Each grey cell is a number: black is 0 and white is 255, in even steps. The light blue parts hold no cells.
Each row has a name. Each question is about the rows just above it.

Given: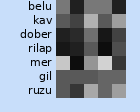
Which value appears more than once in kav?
[89]
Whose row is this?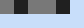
belu
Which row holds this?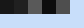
rilap
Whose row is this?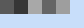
ruzu
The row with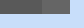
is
gil
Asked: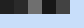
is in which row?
dober

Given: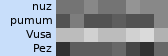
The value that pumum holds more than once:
[82]
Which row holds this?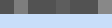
pumum
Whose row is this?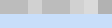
Vusa
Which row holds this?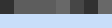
Pez

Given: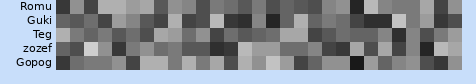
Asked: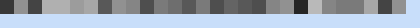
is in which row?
Romu
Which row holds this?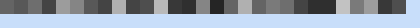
Guki
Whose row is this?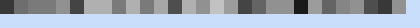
Gopog
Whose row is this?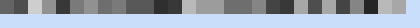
zozef

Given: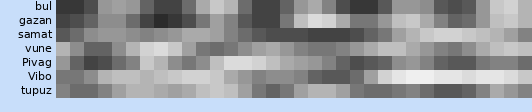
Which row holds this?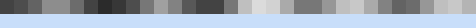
gazan
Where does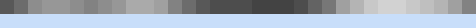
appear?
samat
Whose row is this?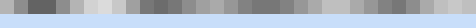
vune

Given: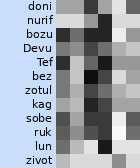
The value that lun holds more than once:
[227]
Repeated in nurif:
[218]
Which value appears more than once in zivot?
[218]
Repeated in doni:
[164]
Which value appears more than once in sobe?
[58]
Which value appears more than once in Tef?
[152]
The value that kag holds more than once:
[164]

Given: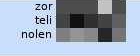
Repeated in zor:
[77]
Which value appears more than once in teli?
[67]
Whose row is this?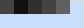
teli

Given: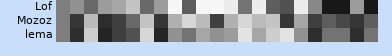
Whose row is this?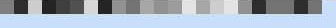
lema
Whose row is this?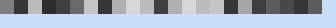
Mozoz

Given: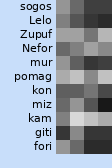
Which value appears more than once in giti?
[54]
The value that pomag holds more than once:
[193]
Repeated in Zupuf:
[161]

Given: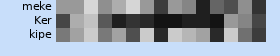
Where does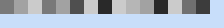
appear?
kipe
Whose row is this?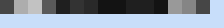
Ker
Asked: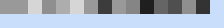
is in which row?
meke

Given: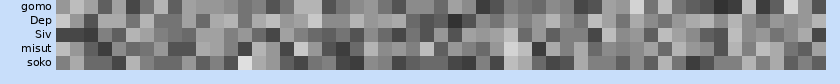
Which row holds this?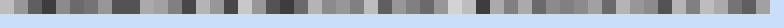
misut
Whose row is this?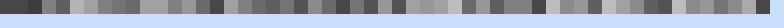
Siv
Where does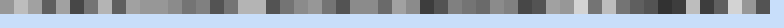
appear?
gomo

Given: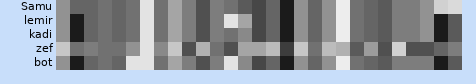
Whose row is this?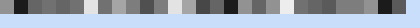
lemir
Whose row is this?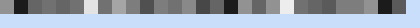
kadi
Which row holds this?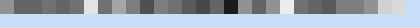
Samu

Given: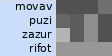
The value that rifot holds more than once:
[151]
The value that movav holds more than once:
[82]
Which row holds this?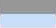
rifot
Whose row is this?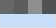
puzi
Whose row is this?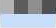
zazur

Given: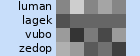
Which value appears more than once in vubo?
[155]
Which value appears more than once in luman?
[134]
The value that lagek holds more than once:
[102]

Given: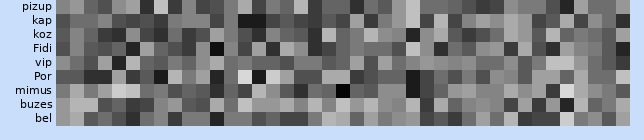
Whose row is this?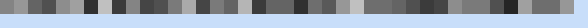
pizup
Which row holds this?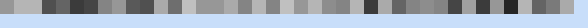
buzes
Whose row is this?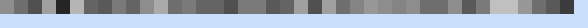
vip
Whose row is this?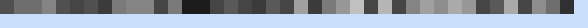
kap

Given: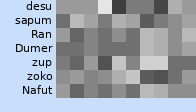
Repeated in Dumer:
[112]
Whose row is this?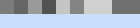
zup
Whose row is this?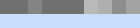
Dumer
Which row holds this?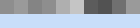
zoko
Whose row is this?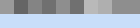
Nafut

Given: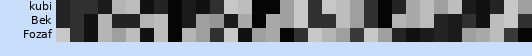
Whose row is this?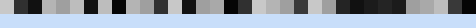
Fozaf
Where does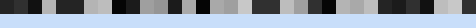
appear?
Bek

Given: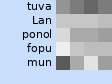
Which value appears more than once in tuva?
[124]
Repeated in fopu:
[189]
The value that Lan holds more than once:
[198]
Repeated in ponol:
[170]
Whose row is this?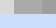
ponol

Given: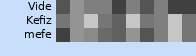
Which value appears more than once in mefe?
[148]
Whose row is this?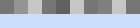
Kefiz
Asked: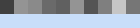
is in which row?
mefe
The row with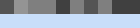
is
Vide

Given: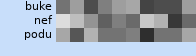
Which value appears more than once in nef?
[106]
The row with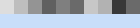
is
nef

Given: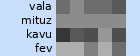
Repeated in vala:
[109]
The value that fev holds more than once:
[174]
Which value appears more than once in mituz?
[140]
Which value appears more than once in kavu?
[78]
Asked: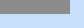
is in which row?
mituz

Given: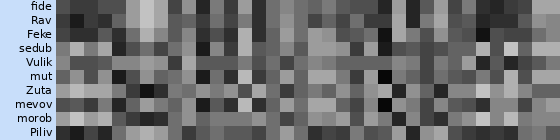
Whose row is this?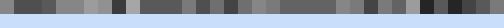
Vulik
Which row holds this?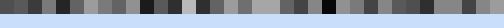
mevov

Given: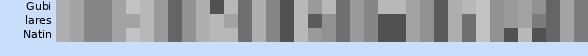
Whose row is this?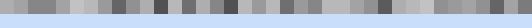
Gubi

